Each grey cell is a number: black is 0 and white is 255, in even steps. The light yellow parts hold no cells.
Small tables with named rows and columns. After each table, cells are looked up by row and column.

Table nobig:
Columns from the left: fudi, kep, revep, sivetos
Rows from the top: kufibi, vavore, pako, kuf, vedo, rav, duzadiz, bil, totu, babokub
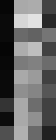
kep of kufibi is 169
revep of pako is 98
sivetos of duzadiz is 86
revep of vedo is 129
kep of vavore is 214
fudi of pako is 10
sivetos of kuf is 65
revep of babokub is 105
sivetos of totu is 65
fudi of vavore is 10
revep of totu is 144
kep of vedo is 123
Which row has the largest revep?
vavore

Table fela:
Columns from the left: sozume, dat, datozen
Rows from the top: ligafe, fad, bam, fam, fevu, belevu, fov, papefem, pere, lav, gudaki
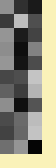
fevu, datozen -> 76
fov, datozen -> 180
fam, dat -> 14
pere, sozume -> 75
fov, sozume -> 97
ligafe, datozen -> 26
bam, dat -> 28
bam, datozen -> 67
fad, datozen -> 79
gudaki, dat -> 149
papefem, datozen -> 84
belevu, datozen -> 196
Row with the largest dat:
fad

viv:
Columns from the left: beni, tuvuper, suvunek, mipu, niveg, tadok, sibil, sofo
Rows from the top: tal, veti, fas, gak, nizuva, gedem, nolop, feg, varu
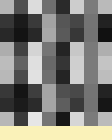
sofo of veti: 34
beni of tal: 181
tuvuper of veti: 26
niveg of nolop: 80
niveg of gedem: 36
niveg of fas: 90
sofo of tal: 186
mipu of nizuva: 104
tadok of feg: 57
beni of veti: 54
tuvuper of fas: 19
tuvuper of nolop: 20
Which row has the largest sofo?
nizuva

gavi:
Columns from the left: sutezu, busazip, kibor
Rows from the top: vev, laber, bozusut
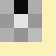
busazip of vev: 9
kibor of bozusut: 187
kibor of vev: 173
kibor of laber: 151
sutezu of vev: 177
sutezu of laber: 152
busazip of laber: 228
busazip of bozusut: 148
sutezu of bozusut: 175

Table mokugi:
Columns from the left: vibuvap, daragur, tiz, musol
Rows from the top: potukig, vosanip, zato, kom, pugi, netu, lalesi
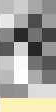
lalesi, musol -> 222
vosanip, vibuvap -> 231
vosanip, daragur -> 172
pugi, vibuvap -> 202
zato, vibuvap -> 135
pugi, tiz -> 113
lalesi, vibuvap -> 143
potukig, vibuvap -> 187
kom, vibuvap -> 88
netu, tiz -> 171
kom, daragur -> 211
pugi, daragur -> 251
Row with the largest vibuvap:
vosanip

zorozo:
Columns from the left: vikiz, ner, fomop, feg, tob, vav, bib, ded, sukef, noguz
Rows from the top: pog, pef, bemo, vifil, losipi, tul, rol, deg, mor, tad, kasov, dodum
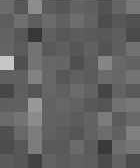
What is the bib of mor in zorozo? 99
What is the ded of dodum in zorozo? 75
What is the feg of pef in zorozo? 107
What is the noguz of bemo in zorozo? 74
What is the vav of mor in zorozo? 92
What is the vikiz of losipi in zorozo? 198
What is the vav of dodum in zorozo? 96

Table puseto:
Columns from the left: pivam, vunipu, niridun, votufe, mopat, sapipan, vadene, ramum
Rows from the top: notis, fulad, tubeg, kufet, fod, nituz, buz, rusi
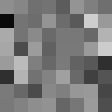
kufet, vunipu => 76
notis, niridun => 112
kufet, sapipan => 121
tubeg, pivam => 170
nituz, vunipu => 179
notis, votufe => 115
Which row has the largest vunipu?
fod

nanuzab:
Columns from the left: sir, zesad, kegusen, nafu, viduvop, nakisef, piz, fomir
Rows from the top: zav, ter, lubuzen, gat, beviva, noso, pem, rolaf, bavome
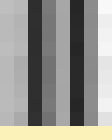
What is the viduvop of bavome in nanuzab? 168
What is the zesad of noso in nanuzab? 174
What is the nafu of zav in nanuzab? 122
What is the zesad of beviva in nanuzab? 172
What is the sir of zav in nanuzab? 190
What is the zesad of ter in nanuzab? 179
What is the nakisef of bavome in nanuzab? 42
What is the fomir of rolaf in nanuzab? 242
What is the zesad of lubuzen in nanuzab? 181
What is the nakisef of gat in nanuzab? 38
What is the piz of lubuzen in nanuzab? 140
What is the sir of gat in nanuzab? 189
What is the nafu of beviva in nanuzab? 115
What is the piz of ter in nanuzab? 139
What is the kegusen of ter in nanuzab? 47
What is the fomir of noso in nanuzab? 232
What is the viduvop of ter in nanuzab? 166
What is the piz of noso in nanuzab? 137
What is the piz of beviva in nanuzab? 138
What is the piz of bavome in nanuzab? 138

